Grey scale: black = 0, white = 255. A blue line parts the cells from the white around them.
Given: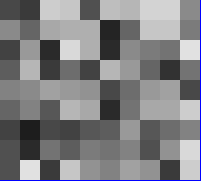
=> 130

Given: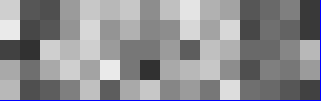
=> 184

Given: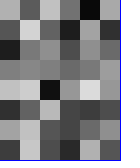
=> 77

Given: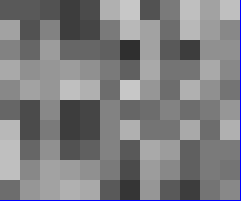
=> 122

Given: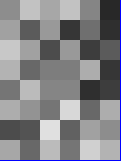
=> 173

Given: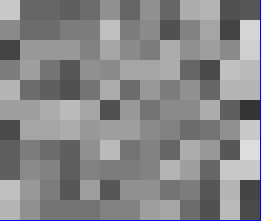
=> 200

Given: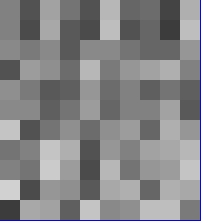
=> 196

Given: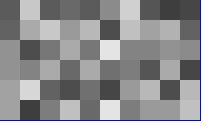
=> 70
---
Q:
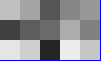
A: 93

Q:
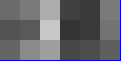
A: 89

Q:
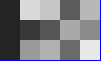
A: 56

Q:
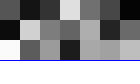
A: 209

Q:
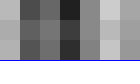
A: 96

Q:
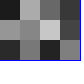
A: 134

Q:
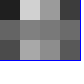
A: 128

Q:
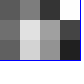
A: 225
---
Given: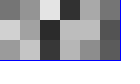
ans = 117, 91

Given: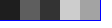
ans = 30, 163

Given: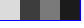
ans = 219, 27

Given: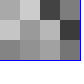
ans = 169, 117

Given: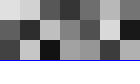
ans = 224, 177

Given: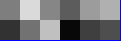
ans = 126, 78

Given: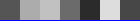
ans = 85, 71

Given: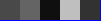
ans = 73, 50

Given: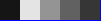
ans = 21, 54
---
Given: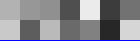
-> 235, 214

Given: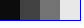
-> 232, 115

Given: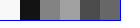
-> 248, 160

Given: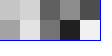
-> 241, 227

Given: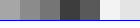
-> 243, 228

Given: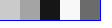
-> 248, 202

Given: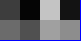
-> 196, 160

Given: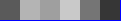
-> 201, 180
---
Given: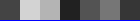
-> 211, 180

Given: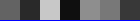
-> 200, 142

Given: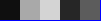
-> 212, 169

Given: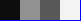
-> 243, 145

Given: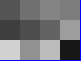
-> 209, 187

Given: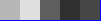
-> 223, 183

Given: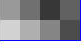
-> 210, 176

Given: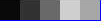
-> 207, 167

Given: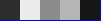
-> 236, 181
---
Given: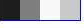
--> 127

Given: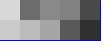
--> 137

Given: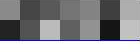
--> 132

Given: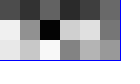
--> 42

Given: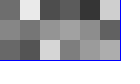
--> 91

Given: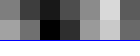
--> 139

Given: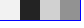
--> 35
